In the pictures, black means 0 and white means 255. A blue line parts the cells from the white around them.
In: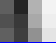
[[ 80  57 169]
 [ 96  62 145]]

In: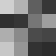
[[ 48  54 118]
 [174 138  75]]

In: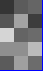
[[ 85 163  61]
 [213 100 107]]

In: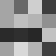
[[165 191 180]
 [ 42  47  39]]

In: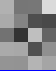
[[170 132  78]
 [114  51 191]]

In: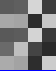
[[168 164  44]
 [ 89  92 212]]

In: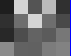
[[ 48 110 213]
 [ 40  77  99]]
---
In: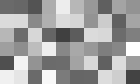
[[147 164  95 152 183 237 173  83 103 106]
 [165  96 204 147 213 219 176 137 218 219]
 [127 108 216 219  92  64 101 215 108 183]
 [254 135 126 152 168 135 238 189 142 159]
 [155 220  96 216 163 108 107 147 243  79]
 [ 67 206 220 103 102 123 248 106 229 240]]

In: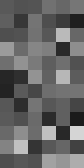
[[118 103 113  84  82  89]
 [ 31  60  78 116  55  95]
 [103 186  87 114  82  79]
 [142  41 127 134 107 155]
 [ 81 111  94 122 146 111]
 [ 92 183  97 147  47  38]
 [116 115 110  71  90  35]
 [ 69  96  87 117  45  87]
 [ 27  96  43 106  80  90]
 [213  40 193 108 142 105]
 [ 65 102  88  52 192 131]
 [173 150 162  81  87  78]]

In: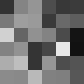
[[ 59  56  77 149 132  51]
 [ 94 105  58 154 158 121]
 [ 20  75 131 145 101 209]
 [ 18 231  70  52 146 130]
 [ 84  77 150  52 190 173]
 [ 87 127 129 185 137 139]]

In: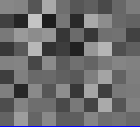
[[124 103  73  95  86 111 170  85 132 135]
 [ 99 105 141 169  41 119  30 196  37  65]
 [ 65 114 112  55 107  54 150 140 154 121]
 [ 95  79 181 151  33  61  50 184  89  56]
 [129 133 121 100 112  91 139  71 132 130]
 [126  99 164 127  89  96 106 105 128  62]
 [123 121  63 166  55 142  86 138  39 127]
 [129  85 170  68 121  73 110 110 131  77]
 [105 115 110 133  94  93 137 101 157  99]]

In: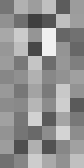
[[156  92 192 157 177 117]
 [158 191  84  63 111 145]
 [113 102 240 149 203 168]
 [103 148 240  71 190 151]
 [127 151 108 197 120 156]
 [160 146 136 177 144 135]
 [147 200 122 163 119 153]
 [ 90 206 140 182 137 140]
 [120 165  90 210 119 161]
 [141 212 141 105 117 147]
 [161 135  82 176  79 157]
 [192 145 170 205 134 113]]

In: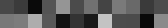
[[ 76  58 105 122  68 113  75 149  84  10  59  72]
 [138   9  75  76 195  25  51  18  88 173 124 120]]

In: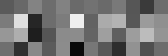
[[108  58  86 121 106 114 106 130 109 131 104  90]
 [143 155  87 179 171  98 238 124 109  38 223 123]
 [148 188 157  95 159 100 140 139  85  30 174 151]
 [108  79 146  45  88 119  10 140  91 137  48 111]]

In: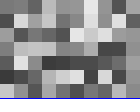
[[164  83 148 231 150 147 187  99 125 121]
 [ 96 224 143 222 136 115 198 160 216  77]
 [150 156 223 202 230  82 102 119  85 157]
 [144  72  71 173 136 132 193 196 189 126]
 [160 109  88  75  75  64  60 139 225  91]
 [147  73 216  68 224 207 181 103  75  58]
 [138 185 101 119  79 114 167  85 145 199]]
